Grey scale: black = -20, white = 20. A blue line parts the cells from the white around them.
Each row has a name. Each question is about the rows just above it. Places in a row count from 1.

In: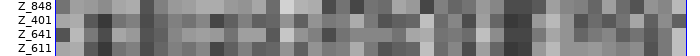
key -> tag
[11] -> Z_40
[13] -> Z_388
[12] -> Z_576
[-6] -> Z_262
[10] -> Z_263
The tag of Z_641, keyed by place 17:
Z_40
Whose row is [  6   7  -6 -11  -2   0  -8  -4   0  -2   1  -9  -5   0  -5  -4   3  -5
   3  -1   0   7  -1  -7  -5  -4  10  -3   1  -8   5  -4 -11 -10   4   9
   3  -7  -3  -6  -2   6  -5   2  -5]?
Z_401

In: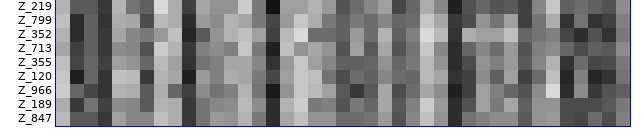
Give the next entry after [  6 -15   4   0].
[7]
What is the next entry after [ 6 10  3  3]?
[-3]
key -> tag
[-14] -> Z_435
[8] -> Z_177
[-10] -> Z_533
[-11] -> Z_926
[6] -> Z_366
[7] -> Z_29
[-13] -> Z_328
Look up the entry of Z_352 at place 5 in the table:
Z_366

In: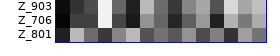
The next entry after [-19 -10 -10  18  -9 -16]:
[3]
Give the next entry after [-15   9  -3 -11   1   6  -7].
[14]
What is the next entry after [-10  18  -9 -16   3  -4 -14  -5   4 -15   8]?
[-1]
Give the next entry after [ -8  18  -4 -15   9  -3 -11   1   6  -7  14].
[6]
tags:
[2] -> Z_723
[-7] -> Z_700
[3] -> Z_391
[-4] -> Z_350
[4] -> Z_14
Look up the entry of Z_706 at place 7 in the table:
Z_391
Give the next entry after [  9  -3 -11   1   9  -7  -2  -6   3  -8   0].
[-12]
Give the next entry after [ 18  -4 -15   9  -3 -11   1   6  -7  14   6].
[10]

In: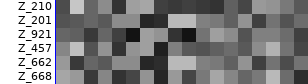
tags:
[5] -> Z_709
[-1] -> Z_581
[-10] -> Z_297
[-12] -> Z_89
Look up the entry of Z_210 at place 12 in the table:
Z_89
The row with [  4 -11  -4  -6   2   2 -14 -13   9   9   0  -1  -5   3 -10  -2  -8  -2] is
Z_662
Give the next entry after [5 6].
[-10]
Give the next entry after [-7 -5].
[-3]
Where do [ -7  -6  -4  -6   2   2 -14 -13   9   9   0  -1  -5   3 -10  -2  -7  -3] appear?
Z_201

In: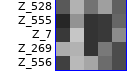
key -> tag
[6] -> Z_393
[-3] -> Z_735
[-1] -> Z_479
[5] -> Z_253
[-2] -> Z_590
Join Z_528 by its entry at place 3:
Z_590
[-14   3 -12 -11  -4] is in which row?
Z_555
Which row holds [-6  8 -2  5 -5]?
Z_528
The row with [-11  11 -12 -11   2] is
Z_7

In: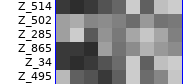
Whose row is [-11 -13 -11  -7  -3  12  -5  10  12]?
Z_34
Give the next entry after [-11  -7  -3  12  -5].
[10]
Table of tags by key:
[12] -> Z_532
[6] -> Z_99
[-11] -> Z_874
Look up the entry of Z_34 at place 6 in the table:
Z_532
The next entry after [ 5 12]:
[-6]
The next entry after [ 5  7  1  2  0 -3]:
[4]

